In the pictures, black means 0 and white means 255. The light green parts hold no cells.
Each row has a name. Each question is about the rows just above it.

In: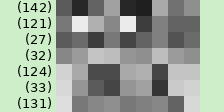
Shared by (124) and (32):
[196]
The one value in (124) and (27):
[69]
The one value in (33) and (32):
[149]

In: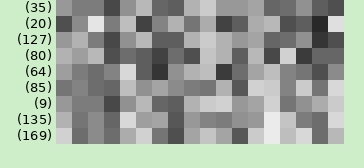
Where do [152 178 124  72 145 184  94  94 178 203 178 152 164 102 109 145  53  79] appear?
(127)
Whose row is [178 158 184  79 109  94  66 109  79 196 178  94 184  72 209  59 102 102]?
(80)
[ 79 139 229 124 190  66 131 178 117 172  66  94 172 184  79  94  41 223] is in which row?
(20)
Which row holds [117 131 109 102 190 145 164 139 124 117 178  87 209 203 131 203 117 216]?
(85)
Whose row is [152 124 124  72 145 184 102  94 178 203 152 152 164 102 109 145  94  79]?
(35)
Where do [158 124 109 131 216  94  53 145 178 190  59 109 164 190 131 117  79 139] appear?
(64)

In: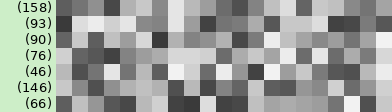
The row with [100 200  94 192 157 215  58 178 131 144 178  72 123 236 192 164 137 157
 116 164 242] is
(90)
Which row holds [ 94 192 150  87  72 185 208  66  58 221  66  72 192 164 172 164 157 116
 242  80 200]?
(66)
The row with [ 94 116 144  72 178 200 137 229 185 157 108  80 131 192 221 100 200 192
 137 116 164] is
(158)

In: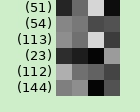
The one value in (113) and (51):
[214]
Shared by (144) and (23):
[5]

